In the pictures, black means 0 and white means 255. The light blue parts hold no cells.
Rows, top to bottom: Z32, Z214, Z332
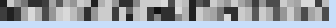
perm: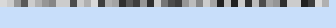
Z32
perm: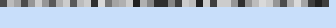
Z332

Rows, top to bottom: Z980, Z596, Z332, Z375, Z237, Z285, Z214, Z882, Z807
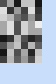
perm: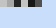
Z882
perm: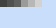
Z807
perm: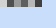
Z807
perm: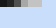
Z882
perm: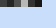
Z285

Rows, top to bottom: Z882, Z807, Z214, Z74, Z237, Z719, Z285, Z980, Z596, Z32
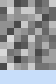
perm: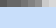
Z719
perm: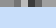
Z596
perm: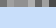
Z237
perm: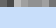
Z214
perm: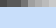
Z882
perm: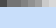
Z32

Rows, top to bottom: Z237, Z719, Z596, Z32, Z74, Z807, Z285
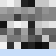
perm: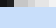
Z237
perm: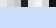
Z32
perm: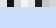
Z32

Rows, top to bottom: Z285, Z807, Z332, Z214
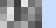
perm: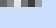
Z285
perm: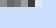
Z285
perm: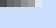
Z807
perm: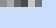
Z214
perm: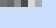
Z332

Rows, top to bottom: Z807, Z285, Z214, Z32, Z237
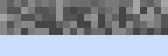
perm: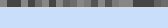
Z32
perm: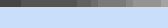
Z285

